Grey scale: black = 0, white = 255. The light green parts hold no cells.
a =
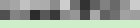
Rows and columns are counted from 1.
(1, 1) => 157
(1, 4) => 174
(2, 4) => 43
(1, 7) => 205
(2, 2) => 132
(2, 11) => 97
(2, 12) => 111
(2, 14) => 157
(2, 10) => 168
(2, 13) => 161

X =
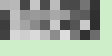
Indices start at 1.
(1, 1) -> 180
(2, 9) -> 91
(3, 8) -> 84
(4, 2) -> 214
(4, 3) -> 206
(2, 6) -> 168
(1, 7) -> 75
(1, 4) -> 198
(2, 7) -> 157
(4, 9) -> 49

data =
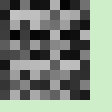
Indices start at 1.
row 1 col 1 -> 69
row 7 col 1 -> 19
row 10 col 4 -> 169
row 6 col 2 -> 73
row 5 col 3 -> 68
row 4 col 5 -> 14
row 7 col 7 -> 191
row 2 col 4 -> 191
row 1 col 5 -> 19
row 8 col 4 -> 170
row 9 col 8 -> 50
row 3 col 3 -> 52
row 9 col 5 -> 39
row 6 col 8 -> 16
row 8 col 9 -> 46
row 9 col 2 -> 93
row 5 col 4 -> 158
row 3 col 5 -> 123
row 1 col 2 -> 15
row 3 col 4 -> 184
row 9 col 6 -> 164
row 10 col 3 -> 60
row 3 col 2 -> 168
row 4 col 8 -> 14
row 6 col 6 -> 170
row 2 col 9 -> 62

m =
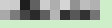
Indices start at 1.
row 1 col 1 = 207
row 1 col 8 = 146
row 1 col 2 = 204
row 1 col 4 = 97
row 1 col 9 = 189
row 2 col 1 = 169

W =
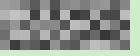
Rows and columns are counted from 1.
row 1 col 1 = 157
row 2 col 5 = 186
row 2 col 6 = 65
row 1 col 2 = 152
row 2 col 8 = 57
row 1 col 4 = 90
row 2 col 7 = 186
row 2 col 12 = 72
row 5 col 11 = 178
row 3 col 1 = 123
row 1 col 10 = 143
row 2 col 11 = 74
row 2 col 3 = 186
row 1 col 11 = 150
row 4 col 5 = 181
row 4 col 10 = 105
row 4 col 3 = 183
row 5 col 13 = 103
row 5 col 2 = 61

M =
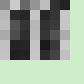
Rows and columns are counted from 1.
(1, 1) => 138
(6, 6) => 67
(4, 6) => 83
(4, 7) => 172
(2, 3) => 38
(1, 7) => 34
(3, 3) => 52
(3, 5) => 49
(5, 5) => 25
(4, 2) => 76
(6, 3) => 34
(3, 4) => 183
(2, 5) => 38
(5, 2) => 36

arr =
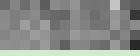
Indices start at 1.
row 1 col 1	107
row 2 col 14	55
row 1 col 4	133
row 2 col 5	110
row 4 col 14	91
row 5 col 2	141
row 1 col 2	133
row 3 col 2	126
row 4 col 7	126
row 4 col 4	155
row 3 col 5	158
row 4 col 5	147
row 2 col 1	137
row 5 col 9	133
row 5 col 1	142
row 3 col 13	123
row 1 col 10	115
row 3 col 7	121
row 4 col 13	133
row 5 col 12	153
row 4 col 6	127
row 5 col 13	118

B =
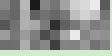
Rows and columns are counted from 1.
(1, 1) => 134
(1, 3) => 184
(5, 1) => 110
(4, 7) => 167
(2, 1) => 113
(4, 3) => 154
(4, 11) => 144
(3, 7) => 96
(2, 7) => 120
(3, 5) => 122
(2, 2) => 103
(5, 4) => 117
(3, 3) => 176
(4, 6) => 101
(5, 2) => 111
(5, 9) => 151
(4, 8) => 233
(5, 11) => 129

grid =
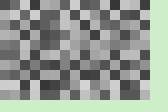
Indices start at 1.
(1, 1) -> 76
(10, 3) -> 106
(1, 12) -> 54
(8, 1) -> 112
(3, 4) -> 73
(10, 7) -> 181
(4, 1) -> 179
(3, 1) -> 142
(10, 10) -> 163
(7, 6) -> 67
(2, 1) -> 179
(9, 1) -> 205
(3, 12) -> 97
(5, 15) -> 163
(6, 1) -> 101
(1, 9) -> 87
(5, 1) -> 122
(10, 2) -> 164
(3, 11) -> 109
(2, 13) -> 83
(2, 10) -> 151
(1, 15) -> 62
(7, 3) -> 75
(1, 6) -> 165
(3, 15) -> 74
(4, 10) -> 63
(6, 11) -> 175
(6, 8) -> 177
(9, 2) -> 206
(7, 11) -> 82
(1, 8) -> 205
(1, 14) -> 187
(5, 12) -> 124

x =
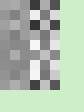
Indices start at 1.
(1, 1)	165
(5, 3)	139
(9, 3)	157
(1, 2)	170
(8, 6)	203
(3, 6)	70
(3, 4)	51
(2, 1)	150
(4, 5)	120
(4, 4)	171
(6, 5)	191
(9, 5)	192
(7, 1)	141
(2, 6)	219
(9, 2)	174
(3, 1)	160
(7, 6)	226
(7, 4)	240

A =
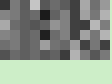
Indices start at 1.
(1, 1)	53
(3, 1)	169
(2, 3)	95
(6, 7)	60
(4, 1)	132
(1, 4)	197
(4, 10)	119
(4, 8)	64
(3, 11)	125
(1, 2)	122
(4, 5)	32
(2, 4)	107
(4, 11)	180
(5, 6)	114
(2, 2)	122
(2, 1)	132
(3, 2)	108
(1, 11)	153
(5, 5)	158
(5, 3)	95
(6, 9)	122
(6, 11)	121
